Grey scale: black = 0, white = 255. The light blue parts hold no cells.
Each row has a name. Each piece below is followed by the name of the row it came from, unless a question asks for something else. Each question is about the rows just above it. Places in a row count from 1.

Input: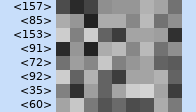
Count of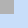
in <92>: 2
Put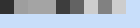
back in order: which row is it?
<153>
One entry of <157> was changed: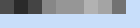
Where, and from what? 4, [143]

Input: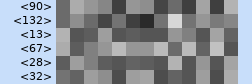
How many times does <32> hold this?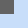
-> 2
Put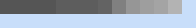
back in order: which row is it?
<28>

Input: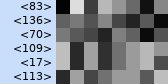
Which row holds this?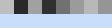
<109>
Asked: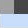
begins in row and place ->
<113>, 2
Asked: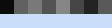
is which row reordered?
<136>

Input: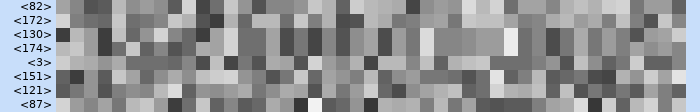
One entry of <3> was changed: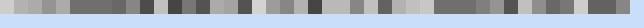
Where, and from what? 40, [98]
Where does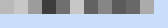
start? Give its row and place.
<87>, 6
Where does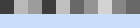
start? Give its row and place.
<130>, 1
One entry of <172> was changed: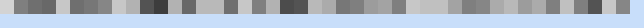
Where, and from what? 29, [119]

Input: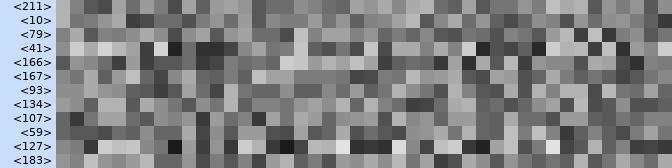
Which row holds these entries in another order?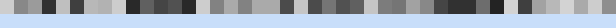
<41>
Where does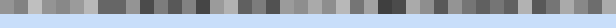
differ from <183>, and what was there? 29, [81]
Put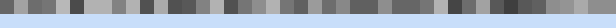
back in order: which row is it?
<93>
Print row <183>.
[148 130 191 148 136 155 184 102 102 148  75 124  88 130  69 155 178  96
 124  81 155 142 170 142 184 117 162  63  81 170 142  88 148 117  96 117
  96 178  88 117 170 136 109 170]
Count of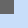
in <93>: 3
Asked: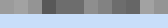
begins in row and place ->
<211>, 12
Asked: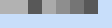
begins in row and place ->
<134>, 4

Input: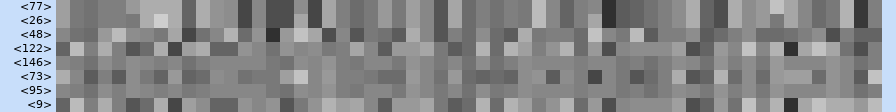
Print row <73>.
[173 135  92 127  92 141 121 100 153 100 108 141 135 114 121 121 159 194
 135 153 127 127 121 108 108 153 135 114 153 108 100 108 100 141 147  92
 141 127  70 135 121  85 108 127 173  85 100 179 108 141 108 153 159 159
 108 147 135  92 194]
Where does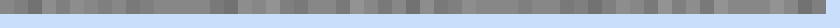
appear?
<95>
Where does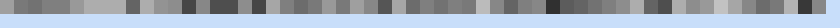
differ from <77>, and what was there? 59, [127]
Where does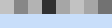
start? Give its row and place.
<122>, 50
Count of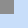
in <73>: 5
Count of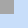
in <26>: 5
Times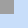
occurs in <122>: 3

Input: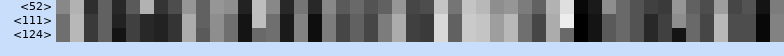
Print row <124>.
[111 184  58  97  20  64  40  34  52 172  90 142 111  20 105 111  26 130
  14 124  70  97  70 124 172  64  58 217  97 202 196 158 184 111  70 172
 105   0  20  90 105  83  40  64  20 105  70 184  77  77   8 130]
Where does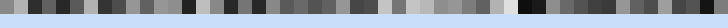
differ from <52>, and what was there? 38, [8]
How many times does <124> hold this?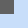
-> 3
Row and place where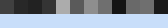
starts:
<124>, 6

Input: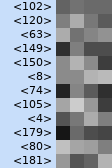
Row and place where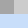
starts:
<105>, 1
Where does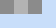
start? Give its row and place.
<150>, 1
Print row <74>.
[ 35 133  91  47]
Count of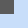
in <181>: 0
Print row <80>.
[192 165 158 127]
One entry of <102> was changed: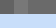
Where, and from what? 2, [114]
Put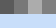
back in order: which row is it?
<120>

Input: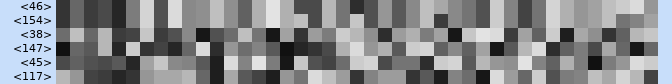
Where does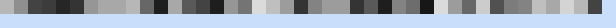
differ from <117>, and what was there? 2, [150]
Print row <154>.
[ 52 103  60  74  38 124 212  81 219 137 143 191 143  97 176 227 176 191
  74 183 116 198  81 150  89 137 191  60 137 116  81 204 131  67 116 212
 176 150 162 191 116 131 162]
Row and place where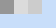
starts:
<45>, 41
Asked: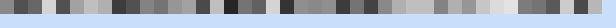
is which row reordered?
<154>
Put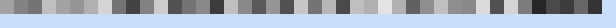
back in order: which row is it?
<154>

